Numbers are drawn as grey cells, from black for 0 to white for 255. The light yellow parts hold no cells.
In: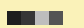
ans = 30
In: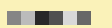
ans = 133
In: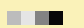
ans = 188
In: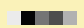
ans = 235
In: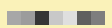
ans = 167
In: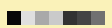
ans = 8
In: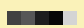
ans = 65
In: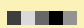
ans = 62
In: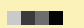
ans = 202
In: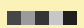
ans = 71
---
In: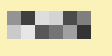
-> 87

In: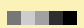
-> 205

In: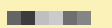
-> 191

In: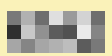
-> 177

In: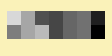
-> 70

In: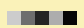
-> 110

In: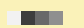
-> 242

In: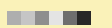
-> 142
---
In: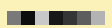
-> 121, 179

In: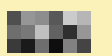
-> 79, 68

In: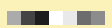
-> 171, 140

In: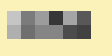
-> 197, 65

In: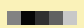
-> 130, 200

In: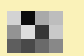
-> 211, 136

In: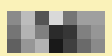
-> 138, 138

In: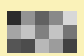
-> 44, 65
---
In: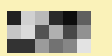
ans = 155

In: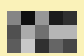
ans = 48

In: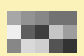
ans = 207

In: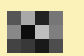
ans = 25

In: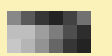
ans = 147

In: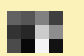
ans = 244
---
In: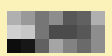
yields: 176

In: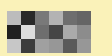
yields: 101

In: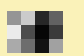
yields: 98

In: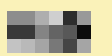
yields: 153

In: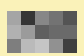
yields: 84

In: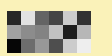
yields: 50

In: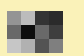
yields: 43

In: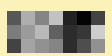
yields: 67

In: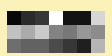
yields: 214
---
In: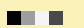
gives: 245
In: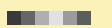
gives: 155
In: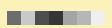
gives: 182
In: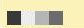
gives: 181
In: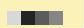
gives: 91
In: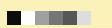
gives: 87
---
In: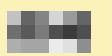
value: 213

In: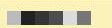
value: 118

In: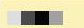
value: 75

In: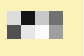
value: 220

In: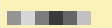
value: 148

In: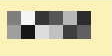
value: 193

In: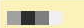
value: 126

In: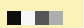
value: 86

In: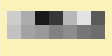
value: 194

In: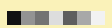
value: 168
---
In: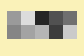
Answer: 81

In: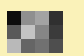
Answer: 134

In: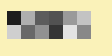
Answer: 154

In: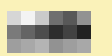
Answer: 66

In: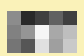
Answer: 168

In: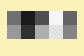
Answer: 245
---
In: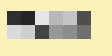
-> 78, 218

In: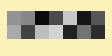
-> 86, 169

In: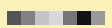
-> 153, 84

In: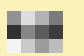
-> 123, 244

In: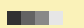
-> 230, 49

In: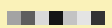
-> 51, 163

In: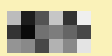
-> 239, 148

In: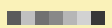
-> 56, 91

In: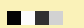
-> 210, 4

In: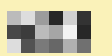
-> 51, 221
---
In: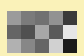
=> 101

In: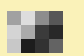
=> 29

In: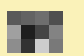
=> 50

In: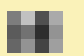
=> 147

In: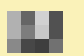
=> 71

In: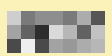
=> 152

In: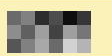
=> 106

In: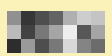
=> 216

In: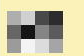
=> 244
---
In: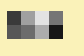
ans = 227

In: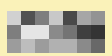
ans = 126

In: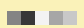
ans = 243

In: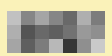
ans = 165

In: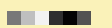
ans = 242

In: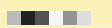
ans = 83

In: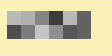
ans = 133

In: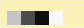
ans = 14

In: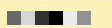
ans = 50

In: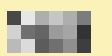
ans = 174
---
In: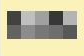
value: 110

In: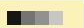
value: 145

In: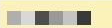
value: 196

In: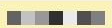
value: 80

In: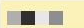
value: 231

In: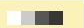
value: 87

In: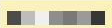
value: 154

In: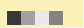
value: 233
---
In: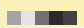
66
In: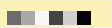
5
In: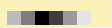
228
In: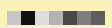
94
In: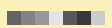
204
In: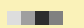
128
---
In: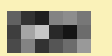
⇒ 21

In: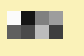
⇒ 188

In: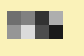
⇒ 77

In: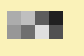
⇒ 223

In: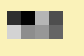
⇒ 151

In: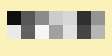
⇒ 69

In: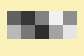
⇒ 163

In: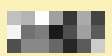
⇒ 160

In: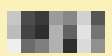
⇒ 227

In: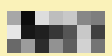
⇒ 200
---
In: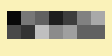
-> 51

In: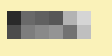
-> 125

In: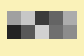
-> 88

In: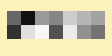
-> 223

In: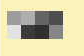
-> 59

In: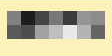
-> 78

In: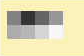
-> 182
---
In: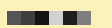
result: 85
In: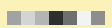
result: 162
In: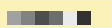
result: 161
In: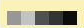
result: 151
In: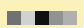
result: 113
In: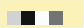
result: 210
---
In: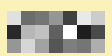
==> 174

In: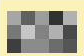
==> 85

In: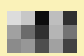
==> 66

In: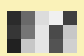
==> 208

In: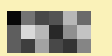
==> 133

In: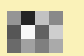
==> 170

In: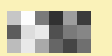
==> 111

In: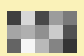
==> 52
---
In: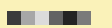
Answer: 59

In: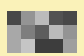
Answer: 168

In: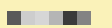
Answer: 89

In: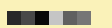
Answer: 40

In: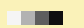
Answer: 245

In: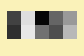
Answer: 47

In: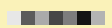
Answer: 231
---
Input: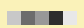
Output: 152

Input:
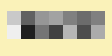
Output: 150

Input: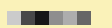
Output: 23

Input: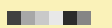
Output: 201

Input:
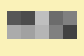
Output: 191

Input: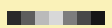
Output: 186

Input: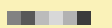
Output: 187

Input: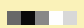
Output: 135
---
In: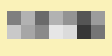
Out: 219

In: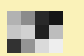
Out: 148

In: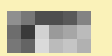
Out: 187

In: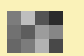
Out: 124

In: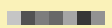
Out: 165

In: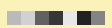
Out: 232
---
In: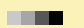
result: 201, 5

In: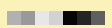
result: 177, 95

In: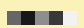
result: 102, 242

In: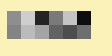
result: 142, 110

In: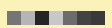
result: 117, 58

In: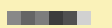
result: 136, 209
